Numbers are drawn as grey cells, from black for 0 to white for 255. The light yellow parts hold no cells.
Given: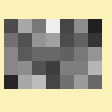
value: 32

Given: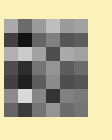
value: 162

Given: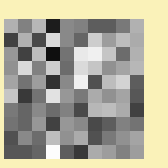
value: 177

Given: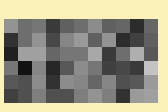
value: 102

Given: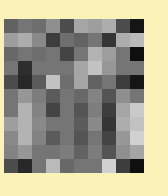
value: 21

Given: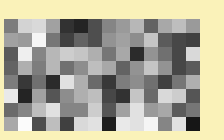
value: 154
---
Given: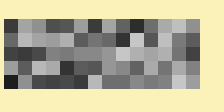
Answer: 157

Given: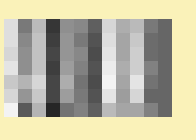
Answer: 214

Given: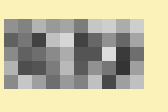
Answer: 179

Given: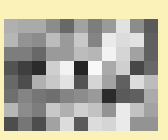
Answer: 182

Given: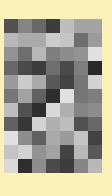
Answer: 196

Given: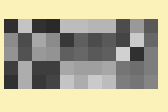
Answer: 62

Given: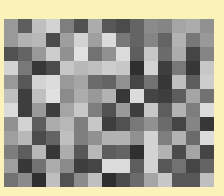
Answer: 159

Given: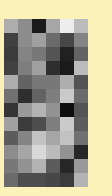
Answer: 120
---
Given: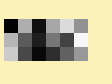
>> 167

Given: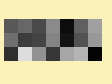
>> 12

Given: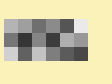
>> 139

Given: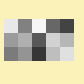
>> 246

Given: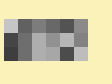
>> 104

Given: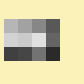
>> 162
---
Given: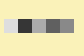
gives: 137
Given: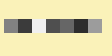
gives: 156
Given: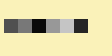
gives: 37
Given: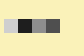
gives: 79
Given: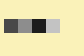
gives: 195
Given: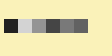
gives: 98
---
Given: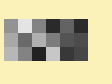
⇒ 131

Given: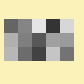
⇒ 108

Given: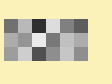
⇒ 206

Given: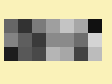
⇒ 88

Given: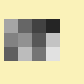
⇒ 188

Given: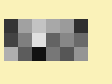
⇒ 92
